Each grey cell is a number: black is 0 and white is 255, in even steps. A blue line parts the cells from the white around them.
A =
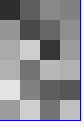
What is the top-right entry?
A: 129
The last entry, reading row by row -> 191
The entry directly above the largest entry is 176
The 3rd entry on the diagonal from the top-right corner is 206
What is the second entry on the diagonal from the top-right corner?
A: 102
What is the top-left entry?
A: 46
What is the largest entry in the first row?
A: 136

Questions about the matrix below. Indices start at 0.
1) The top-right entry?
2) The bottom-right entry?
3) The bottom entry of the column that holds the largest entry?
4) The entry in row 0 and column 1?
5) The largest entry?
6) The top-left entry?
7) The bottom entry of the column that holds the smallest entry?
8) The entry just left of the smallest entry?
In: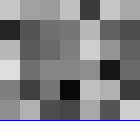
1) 168
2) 206
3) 142
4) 161
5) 221
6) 198
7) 70
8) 118

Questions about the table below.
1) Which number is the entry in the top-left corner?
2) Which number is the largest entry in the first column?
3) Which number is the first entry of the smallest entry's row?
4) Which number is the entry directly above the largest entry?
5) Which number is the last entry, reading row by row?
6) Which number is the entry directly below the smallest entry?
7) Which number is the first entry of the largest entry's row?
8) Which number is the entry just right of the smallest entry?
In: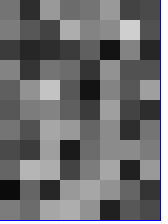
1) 116
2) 131
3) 11
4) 67
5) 74
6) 124
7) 124
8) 101

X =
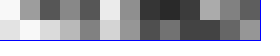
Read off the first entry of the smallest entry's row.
248
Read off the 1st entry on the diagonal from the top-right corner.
94
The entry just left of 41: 53
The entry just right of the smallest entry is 59
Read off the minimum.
41
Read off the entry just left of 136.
86
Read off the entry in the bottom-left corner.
227
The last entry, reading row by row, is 150

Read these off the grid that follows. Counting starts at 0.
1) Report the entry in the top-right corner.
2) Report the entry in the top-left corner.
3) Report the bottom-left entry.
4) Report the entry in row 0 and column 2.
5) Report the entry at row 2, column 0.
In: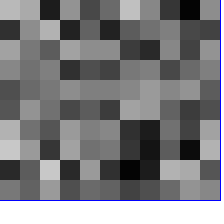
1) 141
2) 185
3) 120
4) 28
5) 162

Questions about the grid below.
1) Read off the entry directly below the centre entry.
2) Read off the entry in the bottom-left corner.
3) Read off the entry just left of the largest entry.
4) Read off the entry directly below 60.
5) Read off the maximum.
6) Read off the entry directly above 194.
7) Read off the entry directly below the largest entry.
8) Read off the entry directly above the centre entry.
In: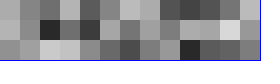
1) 76
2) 145
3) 166
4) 139
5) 216
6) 111
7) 98
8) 187
